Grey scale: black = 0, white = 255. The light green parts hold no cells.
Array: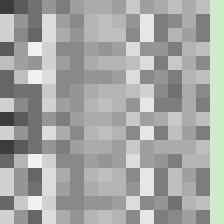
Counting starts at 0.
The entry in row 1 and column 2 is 113
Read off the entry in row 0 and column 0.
60
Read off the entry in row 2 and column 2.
102
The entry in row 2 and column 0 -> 209
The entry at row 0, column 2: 113
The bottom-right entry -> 125
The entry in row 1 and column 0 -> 209
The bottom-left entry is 209
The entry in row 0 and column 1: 90

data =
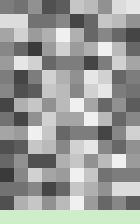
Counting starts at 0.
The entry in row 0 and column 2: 145
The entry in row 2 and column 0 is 165
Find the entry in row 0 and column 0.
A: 125
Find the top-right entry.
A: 230
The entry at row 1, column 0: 220
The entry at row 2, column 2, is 155
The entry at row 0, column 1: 114
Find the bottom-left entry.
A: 80
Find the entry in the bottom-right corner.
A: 92
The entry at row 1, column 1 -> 220
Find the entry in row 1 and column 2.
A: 114
